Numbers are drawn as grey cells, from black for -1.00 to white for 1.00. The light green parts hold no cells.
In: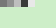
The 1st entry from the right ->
0.82
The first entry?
-0.07
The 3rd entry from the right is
0.49

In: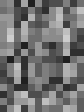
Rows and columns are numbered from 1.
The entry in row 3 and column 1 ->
0.19
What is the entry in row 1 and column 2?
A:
0.09
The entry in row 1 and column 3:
-0.63
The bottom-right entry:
-0.27
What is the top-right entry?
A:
-0.14
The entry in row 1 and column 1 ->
-0.01
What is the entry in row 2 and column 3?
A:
-0.39
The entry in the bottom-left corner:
-0.52
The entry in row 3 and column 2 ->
0.19
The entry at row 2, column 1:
-0.14
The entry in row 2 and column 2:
-0.01

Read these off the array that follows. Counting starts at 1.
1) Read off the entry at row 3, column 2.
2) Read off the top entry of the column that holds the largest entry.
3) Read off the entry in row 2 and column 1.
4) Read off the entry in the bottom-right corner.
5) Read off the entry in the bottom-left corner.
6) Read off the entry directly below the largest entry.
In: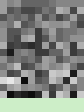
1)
-0.08
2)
0.04
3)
0.24
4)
0.58
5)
0.48
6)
0.24

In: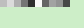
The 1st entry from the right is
-0.44
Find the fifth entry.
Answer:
-0.64

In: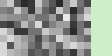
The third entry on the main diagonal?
0.12
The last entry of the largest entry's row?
0.69
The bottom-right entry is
-0.20
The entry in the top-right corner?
-0.43
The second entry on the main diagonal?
-0.10
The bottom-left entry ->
0.69
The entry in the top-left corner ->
0.34
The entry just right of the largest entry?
-0.33
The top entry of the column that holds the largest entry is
0.12
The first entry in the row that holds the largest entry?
0.22
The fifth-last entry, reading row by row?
-0.43
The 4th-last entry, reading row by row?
-0.20
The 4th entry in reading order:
-0.66

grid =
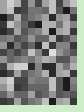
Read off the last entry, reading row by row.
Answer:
-0.55
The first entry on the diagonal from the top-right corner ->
0.51
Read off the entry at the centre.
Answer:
0.03
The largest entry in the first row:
0.63
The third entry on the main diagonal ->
0.38
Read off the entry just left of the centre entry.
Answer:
0.51
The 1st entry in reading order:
0.27
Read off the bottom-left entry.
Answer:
-0.55
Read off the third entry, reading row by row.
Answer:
0.38
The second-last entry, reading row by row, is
0.38
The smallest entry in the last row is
-0.79
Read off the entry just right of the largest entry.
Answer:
0.16
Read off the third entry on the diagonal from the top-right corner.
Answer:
0.16
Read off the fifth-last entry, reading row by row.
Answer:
0.51
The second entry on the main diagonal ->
0.51
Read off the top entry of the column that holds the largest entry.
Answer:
0.51
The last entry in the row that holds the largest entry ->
-0.33
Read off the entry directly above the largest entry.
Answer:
-0.55
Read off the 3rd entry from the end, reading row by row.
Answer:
0.27

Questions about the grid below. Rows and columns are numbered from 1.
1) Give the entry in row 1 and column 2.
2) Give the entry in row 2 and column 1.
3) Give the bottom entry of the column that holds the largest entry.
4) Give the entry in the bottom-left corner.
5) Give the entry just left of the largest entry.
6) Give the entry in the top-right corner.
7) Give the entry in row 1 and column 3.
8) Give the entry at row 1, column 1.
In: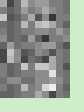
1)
-0.44
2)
-0.02
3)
-0.44
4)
-0.22
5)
0.67
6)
-0.12
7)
-0.12
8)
0.33

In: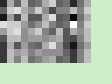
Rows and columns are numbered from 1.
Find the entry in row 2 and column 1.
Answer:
-0.22
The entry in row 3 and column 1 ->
-0.81
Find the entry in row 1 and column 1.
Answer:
-0.68
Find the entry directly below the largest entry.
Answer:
0.35
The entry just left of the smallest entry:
-0.22
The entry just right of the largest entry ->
0.02
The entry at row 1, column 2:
0.35
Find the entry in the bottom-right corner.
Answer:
0.48
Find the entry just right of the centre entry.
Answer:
-0.22
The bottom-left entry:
-0.55
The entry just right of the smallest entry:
-0.11
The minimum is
-0.92
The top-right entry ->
0.35
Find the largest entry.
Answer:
0.97
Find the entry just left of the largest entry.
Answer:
-0.11
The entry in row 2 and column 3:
0.74
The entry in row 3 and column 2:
0.23
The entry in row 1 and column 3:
-0.22
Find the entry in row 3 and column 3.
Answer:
-0.42
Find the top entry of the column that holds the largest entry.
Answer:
-0.68
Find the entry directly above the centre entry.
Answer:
0.48
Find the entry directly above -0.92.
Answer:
0.48
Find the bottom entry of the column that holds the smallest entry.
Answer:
-0.55

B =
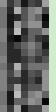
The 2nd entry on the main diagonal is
-0.69
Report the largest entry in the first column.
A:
0.14
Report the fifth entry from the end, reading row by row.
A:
0.25
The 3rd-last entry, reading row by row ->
-0.44
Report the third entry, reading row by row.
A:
-0.22
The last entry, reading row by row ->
0.25
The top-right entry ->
0.25
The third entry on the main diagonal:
-0.69
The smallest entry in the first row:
-0.81
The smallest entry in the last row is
-0.81
